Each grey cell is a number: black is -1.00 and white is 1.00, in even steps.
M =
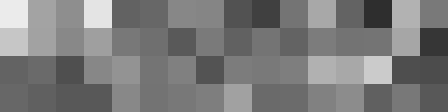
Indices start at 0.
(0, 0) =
0.84
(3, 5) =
-0.10
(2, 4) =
0.15
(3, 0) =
-0.19
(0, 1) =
0.28
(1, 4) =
-0.06
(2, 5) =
-0.09
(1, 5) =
-0.13
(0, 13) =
-0.64
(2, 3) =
0.06
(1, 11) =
-0.03
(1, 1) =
0.27
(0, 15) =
-0.05
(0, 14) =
0.40
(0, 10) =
-0.09
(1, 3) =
0.25
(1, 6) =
-0.30
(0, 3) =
0.79

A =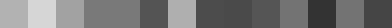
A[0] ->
0.40
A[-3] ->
-0.60
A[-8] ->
0.37
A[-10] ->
-0.05
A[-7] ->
-0.40

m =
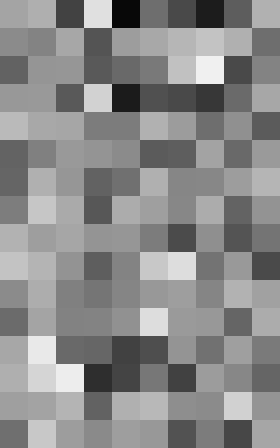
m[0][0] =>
0.29
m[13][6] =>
-0.49
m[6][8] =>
0.23
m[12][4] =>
-0.49
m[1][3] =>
-0.34
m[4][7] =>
-0.14
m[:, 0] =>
[0.29, 0.09, -0.23, 0.19, 0.46, -0.22, -0.21, -0.02, 0.40, 0.53, 0.09, -0.16, 0.31, 0.37, 0.25, -0.13]
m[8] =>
[0.40, 0.24, 0.30, 0.16, 0.18, -0.03, -0.41, 0.12, -0.34, -0.09]
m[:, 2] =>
[-0.48, 0.31, 0.18, -0.30, 0.30, 0.20, 0.18, 0.33, 0.30, 0.15, 0.00, 0.02, -0.18, 0.86, 0.41, 0.23]
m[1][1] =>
0.03
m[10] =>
[0.09, 0.36, 0.00, -0.08, 0.04, 0.19, 0.24, 0.04, 0.40, 0.26]
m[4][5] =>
0.39
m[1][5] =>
0.32
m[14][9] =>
0.16
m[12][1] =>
0.83
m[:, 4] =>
[-0.94, 0.23, -0.18, -0.79, -0.03, 0.09, -0.12, 0.35, 0.18, 0.03, 0.04, 0.14, -0.49, -0.47, 0.38, 0.24]
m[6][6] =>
0.05
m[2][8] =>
-0.43
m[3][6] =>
-0.43
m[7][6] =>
0.06
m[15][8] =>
-0.44
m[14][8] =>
0.64
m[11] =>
[-0.16, 0.29, 0.02, 0.03, 0.14, 0.73, 0.21, 0.19, -0.21, 0.35]
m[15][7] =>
-0.03
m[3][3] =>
0.65

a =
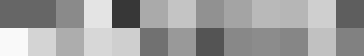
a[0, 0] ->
-0.20
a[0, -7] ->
0.54
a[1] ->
[0.95, 0.66, 0.36, 0.69, 0.62, -0.11, 0.20, -0.34, 0.07, 0.10, 0.05, 0.51, 0.01]
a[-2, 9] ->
0.45

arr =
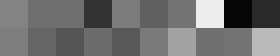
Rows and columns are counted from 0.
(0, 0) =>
0.03
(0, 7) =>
0.86
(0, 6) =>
-0.10
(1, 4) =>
-0.31
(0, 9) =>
-0.68
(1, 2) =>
-0.34

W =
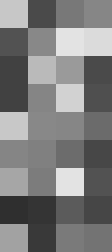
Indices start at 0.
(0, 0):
0.56
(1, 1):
0.07
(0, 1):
-0.42
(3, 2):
0.65
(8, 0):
0.27
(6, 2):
0.78
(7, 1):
-0.59
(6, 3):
-0.36
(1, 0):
-0.36
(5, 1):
0.00
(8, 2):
-0.04
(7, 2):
-0.29

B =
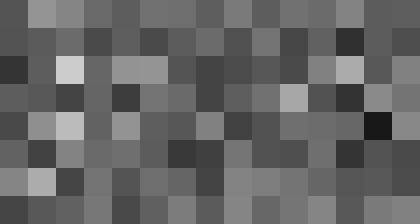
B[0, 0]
-0.34
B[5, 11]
-0.13
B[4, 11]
-0.15
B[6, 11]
-0.20
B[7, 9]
-0.19
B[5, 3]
-0.17
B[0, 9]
-0.27
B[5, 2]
0.03
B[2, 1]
-0.27
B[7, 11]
0.04
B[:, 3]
[-0.18, -0.42, -0.20, -0.21, -0.23, -0.17, -0.10, -0.07]
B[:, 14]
[-0.26, -0.39, 0.01, -0.09, 0.06, -0.42, -0.41, 0.01]
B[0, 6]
-0.14
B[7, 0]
-0.46
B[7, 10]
-0.08
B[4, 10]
-0.13
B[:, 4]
[-0.27, -0.26, 0.15, -0.52, 0.15, -0.13, -0.34, -0.43]
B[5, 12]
-0.59
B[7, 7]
-0.29
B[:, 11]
[-0.16, -0.24, 0.01, -0.36, -0.15, -0.13, -0.20, 0.04]
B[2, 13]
-0.31
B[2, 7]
-0.47
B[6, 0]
0.04
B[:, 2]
[0.04, -0.16, 0.60, -0.47, 0.47, 0.03, -0.46, -0.24]
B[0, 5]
-0.11
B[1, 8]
-0.37
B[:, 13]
[-0.28, -0.28, -0.31, 0.08, -0.81, -0.35, -0.31, -0.04]
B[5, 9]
-0.36
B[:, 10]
[-0.11, -0.45, -0.42, 0.31, -0.13, -0.38, -0.09, -0.08]

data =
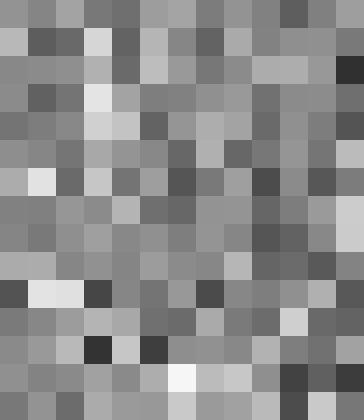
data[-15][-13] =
0.15
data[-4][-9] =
0.32
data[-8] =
[0.01, 0.00, 0.18, 0.09, 0.41, -0.13, -0.19, 0.15, 0.16, -0.20, -0.02, 0.21, 0.60]
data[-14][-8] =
0.42
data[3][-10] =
0.79
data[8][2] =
0.12
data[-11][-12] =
-0.02
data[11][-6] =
0.33
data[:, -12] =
[0.04, -0.27, 0.09, -0.24, -0.02, 0.05, 0.77, 0.00, -0.05, 0.35, 0.78, 0.06, 0.20, 0.03, 0.15]
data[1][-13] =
0.44
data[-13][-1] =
-0.62
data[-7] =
[0.04, -0.05, 0.12, 0.25, 0.07, 0.13, -0.01, 0.16, 0.05, -0.33, -0.23, 0.07, 0.59]
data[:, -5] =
[0.15, 0.33, 0.09, 0.20, 0.28, -0.19, 0.25, 0.16, 0.05, 0.43, 0.06, -0.04, 0.07, 0.56, 0.26]
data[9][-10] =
0.14
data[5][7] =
0.38
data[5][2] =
-0.08
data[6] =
[0.35, 0.77, -0.17, 0.55, -0.09, 0.24, -0.33, -0.05, 0.25, -0.40, 0.09, -0.32, -0.03]
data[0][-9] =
-0.13
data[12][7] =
0.14
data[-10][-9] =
0.16
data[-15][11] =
0.00
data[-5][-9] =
0.05
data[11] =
[-0.04, 0.06, 0.22, 0.41, 0.32, -0.12, -0.16, 0.33, -0.04, -0.15, 0.62, -0.18, -0.22]
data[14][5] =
0.19
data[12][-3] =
-0.01
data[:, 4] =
[-0.13, -0.22, -0.17, 0.28, 0.53, 0.16, -0.09, 0.41, 0.07, 0.04, 0.05, 0.32, 0.55, 0.08, 0.21]
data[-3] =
[0.08, 0.20, 0.45, -0.60, 0.55, -0.51, 0.11, 0.14, 0.07, 0.40, -0.01, -0.11, 0.27]
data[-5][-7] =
0.19
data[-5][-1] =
-0.31

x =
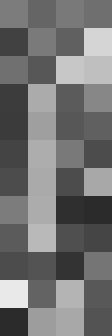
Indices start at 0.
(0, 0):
-0.03
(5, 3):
-0.40
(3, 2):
-0.29
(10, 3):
-0.31
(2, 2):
0.56
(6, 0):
-0.40
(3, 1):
0.34
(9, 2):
-0.60
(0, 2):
-0.05
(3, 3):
0.06
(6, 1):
0.33
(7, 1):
0.35
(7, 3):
-0.66
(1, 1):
-0.04
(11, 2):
0.32
